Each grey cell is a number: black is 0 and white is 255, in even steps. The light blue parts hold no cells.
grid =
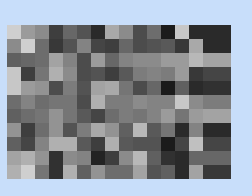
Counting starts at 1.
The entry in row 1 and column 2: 155
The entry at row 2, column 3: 109
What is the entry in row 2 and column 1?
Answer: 139
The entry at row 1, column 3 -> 139
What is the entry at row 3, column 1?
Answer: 96
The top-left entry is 207
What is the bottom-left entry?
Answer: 176
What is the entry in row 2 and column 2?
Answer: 207
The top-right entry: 42
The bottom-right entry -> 56

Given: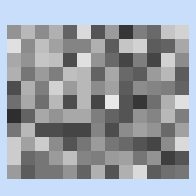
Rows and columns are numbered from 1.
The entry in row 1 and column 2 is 184
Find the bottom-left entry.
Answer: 155
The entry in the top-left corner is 147
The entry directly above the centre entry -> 140
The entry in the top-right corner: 210
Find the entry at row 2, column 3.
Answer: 191
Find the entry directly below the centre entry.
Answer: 126
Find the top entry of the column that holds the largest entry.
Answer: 155
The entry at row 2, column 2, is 140
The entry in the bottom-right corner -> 118
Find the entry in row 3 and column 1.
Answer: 168
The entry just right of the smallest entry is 99
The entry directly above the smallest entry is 111
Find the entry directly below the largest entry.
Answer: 99
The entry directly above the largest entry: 161
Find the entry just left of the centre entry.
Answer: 184
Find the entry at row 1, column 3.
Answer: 140
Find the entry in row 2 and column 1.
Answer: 224
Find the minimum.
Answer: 46
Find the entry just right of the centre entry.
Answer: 232

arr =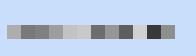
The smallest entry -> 57
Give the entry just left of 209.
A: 94

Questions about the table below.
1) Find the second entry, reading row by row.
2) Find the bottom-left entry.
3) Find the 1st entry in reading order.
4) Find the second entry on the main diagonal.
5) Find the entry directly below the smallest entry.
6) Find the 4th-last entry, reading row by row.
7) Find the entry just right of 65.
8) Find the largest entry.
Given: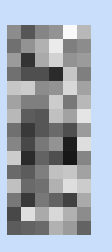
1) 86
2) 92
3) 140
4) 147
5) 198
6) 106
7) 170
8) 249

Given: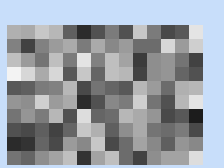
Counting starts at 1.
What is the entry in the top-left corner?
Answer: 176
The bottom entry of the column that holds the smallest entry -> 221
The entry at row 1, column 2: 170
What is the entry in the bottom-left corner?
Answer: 116
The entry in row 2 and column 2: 66
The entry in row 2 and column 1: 129
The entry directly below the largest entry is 88
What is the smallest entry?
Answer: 28
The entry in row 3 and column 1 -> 191
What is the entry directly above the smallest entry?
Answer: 228
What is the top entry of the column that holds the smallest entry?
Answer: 228
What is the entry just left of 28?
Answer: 88
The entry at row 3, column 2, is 155
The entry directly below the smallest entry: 73
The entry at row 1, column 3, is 199
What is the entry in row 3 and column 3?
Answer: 116

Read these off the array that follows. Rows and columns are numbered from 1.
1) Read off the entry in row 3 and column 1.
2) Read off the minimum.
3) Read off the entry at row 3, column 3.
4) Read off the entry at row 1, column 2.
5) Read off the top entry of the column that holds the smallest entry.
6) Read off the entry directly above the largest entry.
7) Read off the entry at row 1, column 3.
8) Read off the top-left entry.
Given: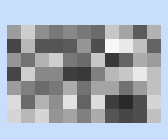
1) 149
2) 42
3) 178
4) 206
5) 164
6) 199
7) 142
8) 156

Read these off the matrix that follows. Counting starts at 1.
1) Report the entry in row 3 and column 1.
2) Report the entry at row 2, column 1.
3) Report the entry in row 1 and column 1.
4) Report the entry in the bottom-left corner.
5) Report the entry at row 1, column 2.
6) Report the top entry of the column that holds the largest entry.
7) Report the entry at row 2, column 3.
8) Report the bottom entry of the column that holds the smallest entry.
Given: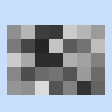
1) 203
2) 122
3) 143
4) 149
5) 181
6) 62
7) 37
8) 219
